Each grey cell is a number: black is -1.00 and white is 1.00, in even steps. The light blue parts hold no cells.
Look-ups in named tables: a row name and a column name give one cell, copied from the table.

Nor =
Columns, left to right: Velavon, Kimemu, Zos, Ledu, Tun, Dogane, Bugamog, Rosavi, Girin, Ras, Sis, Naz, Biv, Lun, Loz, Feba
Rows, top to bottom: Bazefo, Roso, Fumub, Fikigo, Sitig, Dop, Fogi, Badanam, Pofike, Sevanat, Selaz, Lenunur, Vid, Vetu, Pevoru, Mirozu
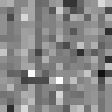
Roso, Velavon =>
0.00
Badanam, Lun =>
-0.27
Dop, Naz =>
0.02
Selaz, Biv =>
0.54
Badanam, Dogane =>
-0.46
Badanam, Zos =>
0.23
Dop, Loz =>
-0.08
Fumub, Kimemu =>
-0.41

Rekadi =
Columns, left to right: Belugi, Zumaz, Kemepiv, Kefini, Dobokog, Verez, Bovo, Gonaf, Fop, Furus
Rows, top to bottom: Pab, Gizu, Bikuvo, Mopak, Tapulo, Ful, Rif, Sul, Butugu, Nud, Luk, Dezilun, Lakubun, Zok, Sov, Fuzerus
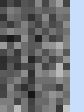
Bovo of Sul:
-0.35
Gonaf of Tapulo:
-0.10
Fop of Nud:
0.43
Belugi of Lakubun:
-0.49
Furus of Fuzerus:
0.53
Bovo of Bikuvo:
0.06
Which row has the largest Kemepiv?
Fuzerus

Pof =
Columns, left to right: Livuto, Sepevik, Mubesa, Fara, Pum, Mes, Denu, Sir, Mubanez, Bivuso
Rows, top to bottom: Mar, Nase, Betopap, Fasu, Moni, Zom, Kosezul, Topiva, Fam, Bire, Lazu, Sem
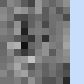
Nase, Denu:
-0.29
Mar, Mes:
0.18
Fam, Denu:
-0.06
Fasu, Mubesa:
0.13
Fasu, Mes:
-0.05
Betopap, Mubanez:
-0.14
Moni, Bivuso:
0.12
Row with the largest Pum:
Fam

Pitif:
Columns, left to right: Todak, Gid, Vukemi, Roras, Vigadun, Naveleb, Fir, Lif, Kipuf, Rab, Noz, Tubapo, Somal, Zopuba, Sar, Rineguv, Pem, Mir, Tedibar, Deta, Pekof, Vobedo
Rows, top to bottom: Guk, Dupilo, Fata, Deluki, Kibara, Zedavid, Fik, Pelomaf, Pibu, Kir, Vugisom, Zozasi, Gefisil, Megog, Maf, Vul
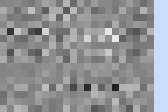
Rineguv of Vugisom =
0.15
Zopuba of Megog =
0.41
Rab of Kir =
0.18
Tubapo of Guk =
0.23
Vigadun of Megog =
0.04
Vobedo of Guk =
0.02
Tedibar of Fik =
0.12
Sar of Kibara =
0.32
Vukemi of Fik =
-0.02
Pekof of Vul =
-0.05
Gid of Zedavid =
0.20
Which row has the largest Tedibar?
Gefisil

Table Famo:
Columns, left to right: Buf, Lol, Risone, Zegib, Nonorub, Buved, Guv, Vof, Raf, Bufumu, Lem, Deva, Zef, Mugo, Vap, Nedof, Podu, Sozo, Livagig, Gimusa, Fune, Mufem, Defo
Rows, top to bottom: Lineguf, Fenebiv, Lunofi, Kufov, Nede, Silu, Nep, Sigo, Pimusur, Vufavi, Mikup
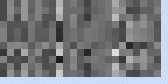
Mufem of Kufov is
-0.08
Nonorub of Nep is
-0.27
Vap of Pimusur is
-0.12
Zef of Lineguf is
-0.46
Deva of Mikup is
-0.19
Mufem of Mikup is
-0.25
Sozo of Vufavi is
-0.15

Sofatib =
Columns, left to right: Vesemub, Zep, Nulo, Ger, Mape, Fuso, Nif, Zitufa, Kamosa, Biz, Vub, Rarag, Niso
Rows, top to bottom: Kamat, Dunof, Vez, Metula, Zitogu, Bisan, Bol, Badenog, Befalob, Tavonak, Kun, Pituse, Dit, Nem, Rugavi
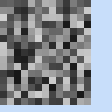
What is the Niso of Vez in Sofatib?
-0.37
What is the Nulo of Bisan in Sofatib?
-0.08
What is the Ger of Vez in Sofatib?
-0.56
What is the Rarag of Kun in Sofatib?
0.41
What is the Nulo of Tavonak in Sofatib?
0.50
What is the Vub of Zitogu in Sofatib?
-0.57
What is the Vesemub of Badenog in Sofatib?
0.53
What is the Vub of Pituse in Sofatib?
-0.63
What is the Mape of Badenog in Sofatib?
-0.68
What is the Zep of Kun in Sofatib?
-0.68
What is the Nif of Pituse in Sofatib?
-0.72
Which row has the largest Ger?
Kun

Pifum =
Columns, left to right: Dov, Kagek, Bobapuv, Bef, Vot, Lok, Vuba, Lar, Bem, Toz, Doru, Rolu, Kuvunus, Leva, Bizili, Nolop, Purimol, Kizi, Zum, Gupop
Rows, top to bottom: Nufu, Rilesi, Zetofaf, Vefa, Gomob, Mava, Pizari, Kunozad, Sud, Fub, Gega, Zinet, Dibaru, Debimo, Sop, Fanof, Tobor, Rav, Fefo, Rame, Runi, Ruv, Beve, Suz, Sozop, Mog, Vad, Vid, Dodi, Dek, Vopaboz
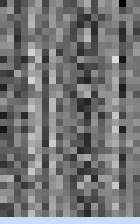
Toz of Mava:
-0.25
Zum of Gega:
0.21
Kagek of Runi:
-0.39
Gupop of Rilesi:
0.05
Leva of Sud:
-0.12
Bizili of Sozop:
-0.23
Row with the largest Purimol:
Sud

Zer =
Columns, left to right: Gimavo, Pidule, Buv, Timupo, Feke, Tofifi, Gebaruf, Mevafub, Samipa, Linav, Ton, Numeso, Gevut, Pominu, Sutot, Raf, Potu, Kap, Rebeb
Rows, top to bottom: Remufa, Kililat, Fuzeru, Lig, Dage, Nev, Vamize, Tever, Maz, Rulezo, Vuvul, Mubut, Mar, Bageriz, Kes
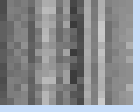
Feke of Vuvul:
-0.18
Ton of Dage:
-0.19
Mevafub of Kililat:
0.43
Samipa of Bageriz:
-0.16
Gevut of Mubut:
0.35
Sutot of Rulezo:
0.38
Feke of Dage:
-0.28
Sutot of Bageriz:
0.45
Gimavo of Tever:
-0.27
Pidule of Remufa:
-0.03
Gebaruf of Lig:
0.35
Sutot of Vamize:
0.37
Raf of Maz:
-0.10
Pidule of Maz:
-0.08

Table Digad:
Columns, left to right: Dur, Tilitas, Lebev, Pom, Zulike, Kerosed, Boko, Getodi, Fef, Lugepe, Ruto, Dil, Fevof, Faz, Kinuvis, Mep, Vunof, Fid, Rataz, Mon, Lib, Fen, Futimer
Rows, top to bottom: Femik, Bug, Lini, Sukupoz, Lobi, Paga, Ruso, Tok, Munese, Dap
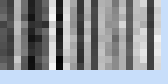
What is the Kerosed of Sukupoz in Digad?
-0.56
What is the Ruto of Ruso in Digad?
0.31
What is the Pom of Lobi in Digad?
-0.17
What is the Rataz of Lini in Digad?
-0.28
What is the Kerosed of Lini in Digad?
-0.49
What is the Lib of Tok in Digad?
0.80
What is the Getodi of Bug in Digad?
0.83
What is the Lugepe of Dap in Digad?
0.72
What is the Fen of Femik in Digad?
-0.48
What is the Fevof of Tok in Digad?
0.38
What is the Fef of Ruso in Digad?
-0.70
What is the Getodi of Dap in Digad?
0.92
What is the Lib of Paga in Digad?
0.62
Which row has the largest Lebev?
Munese

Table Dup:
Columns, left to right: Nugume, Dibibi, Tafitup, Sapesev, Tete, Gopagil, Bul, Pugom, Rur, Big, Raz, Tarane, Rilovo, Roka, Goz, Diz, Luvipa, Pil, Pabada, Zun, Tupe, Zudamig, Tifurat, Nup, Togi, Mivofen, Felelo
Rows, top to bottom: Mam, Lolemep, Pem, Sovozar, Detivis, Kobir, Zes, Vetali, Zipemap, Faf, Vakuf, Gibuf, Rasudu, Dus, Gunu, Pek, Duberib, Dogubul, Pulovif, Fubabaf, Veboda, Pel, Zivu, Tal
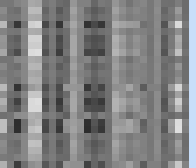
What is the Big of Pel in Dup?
-0.15
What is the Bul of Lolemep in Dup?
-0.21
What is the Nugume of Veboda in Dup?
0.10
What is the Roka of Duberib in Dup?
-0.20
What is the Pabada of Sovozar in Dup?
0.22
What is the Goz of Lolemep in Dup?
-0.20
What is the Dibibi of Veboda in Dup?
-0.11
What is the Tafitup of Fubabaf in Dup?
-0.05
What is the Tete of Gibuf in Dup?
0.37
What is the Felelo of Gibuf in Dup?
-0.14
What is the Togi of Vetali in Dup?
0.03
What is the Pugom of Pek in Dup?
-0.07
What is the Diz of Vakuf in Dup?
-0.08
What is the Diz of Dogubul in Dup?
-0.12
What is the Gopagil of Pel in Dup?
0.39
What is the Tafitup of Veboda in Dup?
-0.16
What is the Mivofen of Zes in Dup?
0.30

